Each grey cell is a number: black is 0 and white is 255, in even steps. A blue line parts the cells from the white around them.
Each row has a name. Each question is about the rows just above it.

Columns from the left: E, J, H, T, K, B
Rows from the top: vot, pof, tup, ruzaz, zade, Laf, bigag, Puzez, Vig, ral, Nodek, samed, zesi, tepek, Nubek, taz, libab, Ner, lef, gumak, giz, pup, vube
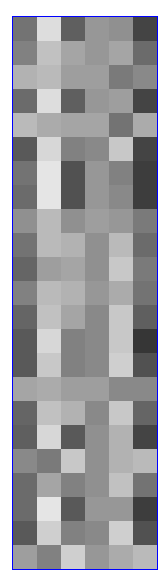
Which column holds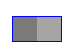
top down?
J
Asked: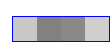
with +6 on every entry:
[206 135 143 213]
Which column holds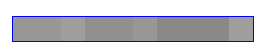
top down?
T
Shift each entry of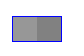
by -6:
[145 123]
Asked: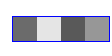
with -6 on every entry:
[101 223  83 145]
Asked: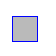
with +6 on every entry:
[192]

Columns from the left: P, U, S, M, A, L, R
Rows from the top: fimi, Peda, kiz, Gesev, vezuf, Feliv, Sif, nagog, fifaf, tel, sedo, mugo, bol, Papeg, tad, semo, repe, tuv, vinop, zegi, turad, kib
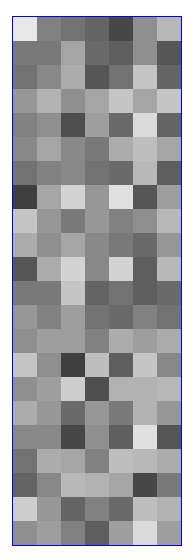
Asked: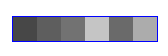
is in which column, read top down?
A
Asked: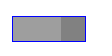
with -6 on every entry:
[152 152 123]
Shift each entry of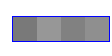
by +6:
[127 157 135 149]
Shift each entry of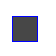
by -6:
[65]
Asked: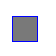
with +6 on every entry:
[127]
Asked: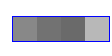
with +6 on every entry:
[142 120 112 190]

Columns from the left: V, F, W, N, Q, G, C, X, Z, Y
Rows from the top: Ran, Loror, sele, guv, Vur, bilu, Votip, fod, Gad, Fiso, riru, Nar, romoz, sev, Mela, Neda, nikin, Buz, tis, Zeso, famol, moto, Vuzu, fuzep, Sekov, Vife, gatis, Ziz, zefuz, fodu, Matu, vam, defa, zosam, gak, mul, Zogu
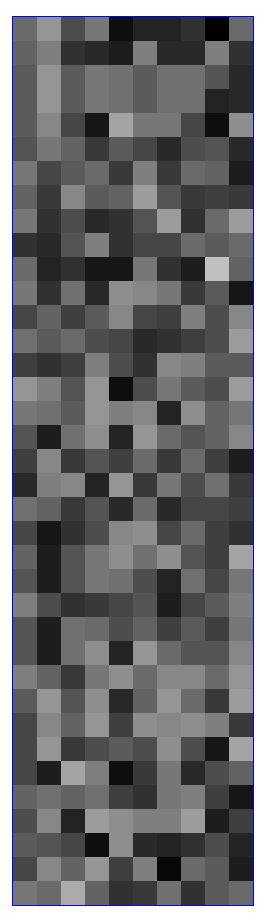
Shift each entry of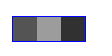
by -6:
[ 78 150  43]
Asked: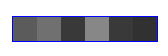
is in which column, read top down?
W
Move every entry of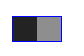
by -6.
[ 29 136]
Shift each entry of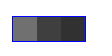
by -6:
[106  57  43]

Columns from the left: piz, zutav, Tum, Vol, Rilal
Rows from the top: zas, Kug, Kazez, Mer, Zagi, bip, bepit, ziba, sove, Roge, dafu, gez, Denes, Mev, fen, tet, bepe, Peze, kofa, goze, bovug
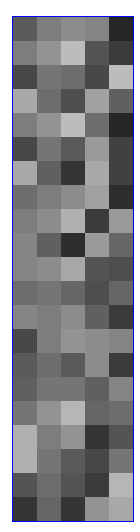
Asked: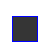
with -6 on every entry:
[47]
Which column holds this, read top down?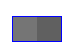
zutav
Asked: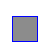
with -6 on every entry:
[134]
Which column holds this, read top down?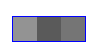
Tum

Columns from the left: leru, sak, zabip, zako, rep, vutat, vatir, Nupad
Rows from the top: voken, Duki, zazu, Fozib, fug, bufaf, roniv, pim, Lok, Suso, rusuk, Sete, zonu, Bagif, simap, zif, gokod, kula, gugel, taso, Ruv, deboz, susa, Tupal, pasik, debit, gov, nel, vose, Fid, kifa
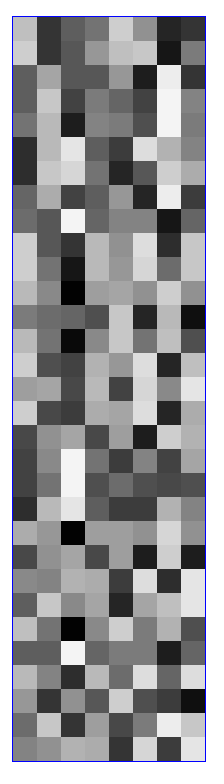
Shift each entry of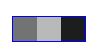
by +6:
[121 191  35]
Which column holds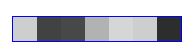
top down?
vatir
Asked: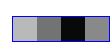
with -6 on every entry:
[179 109   3 131]
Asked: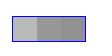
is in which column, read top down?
sak
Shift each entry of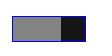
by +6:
[137 137  28]

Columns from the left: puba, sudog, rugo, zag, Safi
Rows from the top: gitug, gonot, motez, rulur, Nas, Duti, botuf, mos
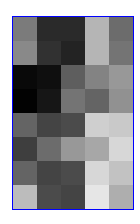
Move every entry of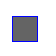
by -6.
[94]
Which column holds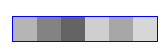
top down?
zag

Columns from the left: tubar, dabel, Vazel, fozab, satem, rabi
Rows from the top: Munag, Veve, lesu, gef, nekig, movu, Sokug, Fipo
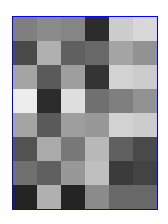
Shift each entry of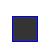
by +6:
[58]
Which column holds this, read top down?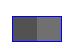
tubar
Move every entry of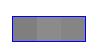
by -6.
[121 133 127]
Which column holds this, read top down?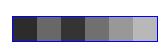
fozab
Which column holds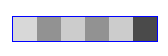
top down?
rabi
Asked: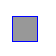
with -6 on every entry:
[146]
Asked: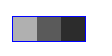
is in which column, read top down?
dabel

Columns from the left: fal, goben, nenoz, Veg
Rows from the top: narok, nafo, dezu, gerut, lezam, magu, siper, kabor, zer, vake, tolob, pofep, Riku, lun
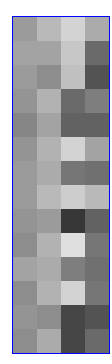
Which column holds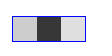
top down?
nenoz
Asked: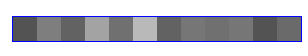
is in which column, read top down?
Veg
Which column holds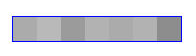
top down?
goben
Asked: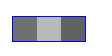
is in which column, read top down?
Veg
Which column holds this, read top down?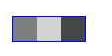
nenoz
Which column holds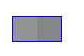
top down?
fal

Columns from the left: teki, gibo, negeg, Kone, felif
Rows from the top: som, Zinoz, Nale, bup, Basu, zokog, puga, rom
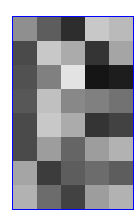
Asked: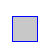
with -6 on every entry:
[194]
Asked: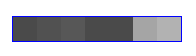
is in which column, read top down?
teki

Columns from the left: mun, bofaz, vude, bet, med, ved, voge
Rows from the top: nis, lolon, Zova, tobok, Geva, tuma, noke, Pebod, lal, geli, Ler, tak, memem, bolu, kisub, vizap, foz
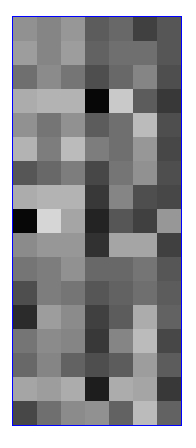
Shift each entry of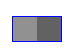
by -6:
[139  92]
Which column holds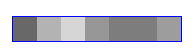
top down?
bofaz

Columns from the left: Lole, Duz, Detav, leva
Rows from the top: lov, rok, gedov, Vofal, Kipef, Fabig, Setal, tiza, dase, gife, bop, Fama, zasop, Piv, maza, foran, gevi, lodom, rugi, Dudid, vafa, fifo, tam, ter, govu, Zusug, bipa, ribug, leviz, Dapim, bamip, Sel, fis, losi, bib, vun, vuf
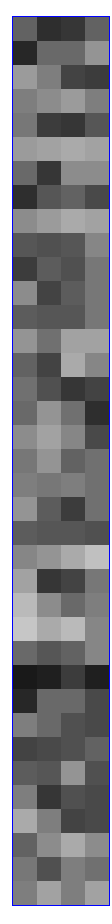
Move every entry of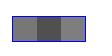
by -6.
[113  74 120]
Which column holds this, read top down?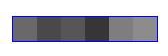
Duz
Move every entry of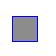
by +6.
[146]
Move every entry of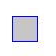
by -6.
[192]
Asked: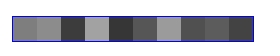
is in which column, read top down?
Duz
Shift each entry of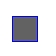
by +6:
[104]

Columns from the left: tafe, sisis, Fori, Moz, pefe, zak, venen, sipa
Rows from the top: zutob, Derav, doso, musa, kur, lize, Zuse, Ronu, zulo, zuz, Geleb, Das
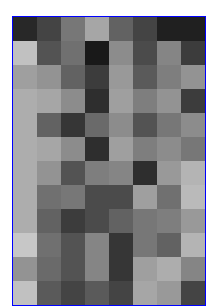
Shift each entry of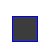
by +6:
[66]
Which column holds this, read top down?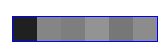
venen
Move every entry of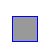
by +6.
[159]
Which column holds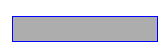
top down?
tafe
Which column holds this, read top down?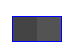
sisis
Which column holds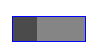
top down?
Moz
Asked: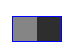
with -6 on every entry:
[127  40]

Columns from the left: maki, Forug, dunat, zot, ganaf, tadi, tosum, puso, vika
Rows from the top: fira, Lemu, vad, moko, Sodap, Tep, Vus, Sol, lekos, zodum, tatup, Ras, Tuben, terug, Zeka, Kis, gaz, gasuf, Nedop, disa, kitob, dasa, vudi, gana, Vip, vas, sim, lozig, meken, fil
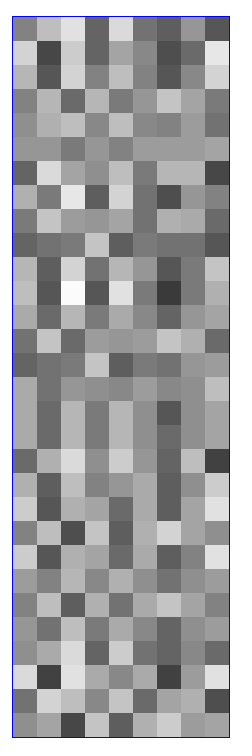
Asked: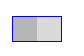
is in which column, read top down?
dunat
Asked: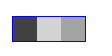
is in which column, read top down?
Forug
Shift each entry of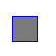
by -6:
[116]
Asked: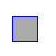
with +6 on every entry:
[176]
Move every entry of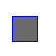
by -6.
[100]
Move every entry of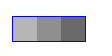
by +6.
[188 149 112]
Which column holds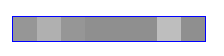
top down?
puso

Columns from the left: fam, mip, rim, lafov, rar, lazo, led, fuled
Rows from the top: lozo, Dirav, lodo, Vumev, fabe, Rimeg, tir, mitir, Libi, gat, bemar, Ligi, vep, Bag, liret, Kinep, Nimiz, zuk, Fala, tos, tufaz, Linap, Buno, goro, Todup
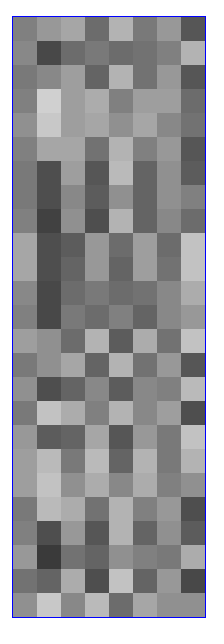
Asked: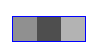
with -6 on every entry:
[138  72 173]
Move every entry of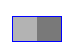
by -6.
[173 115]
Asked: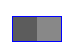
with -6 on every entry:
[ 86 130]

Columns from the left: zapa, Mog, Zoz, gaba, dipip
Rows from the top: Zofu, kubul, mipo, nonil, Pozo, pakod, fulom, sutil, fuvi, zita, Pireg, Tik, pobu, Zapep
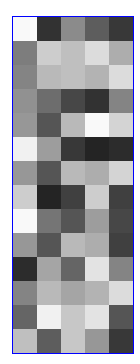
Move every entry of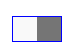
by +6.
[255 123]
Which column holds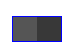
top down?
dipip
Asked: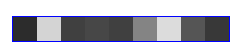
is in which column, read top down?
dipip
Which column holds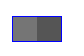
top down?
Mog
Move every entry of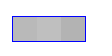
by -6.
[179 185 173]
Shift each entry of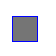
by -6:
[111]
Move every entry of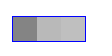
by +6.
[138 191 197]

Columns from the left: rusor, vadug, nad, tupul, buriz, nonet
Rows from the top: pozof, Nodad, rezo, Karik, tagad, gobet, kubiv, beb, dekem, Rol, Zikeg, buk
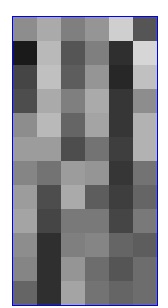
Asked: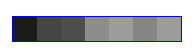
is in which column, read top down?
rusor
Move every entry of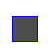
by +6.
[83]
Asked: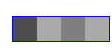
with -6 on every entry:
[ 71 164 121 164]
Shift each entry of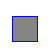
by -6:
[127]

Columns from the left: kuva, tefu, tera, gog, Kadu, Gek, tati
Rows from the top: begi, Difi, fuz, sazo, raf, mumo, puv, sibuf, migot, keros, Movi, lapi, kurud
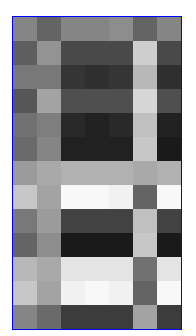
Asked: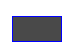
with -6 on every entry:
[67 67]
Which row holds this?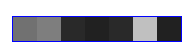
raf
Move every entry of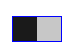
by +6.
[ 32 205]
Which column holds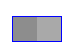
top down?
tefu

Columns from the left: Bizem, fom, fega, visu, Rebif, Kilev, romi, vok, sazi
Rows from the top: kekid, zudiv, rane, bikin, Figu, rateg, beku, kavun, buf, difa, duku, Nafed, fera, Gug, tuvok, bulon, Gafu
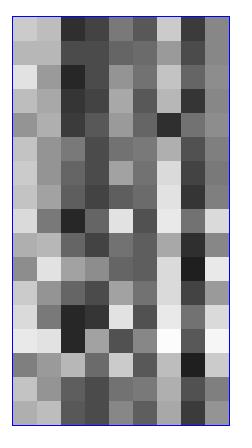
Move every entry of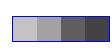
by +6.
[201 168 100  73]
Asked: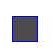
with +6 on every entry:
[81]

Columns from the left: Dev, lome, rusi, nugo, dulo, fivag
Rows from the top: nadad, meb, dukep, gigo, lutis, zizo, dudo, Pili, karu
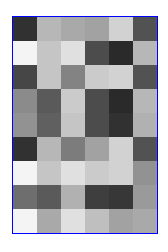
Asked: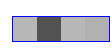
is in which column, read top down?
fivag
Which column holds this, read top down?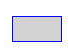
dulo

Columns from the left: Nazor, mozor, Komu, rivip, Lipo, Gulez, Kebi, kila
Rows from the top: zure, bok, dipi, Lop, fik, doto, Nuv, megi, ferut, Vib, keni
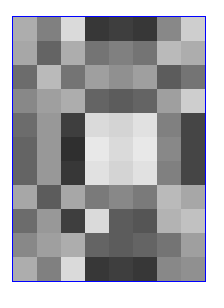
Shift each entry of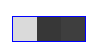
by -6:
[212  49  56]
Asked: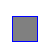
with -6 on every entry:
[122]
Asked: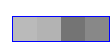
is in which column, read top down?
Kebi

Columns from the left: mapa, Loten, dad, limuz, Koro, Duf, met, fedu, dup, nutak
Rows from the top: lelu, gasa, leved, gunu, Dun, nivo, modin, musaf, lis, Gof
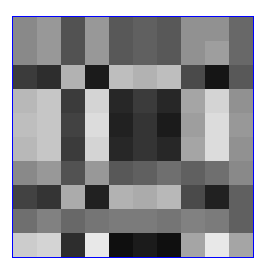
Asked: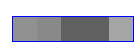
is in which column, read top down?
nutak
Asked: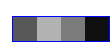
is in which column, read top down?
Koro
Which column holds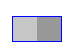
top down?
Loten

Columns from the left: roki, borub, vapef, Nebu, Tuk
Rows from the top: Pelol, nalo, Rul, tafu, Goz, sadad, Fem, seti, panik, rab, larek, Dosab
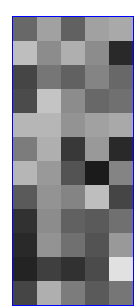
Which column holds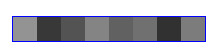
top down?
vapef
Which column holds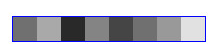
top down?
Tuk
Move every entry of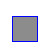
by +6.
[146]
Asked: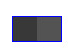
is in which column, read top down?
vapef

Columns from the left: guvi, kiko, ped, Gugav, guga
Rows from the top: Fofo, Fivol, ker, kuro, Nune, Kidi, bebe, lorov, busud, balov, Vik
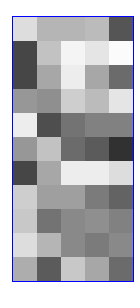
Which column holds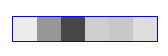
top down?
guvi
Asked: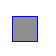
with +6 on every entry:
[149]
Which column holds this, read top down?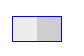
ped
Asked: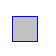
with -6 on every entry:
[188]

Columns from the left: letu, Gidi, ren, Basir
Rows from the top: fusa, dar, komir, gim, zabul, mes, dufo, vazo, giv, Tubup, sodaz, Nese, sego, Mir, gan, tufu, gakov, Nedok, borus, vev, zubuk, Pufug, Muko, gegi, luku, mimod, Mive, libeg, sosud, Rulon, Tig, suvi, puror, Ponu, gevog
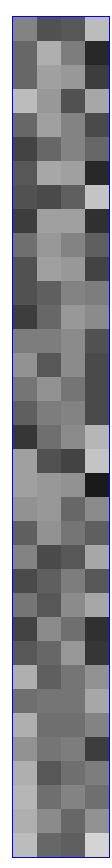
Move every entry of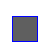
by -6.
[89]
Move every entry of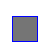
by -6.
[111]
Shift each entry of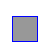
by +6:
[158]
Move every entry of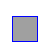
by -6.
[154]
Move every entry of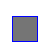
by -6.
[111]
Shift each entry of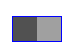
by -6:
[ 75 154]
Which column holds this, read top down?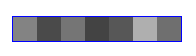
letu

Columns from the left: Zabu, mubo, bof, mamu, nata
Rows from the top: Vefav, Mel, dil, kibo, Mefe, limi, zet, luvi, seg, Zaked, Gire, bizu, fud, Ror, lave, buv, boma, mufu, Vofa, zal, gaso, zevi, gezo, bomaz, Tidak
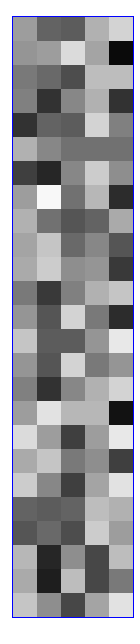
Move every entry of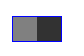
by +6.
[134  56]
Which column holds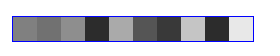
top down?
nata
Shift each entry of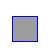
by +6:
[163]

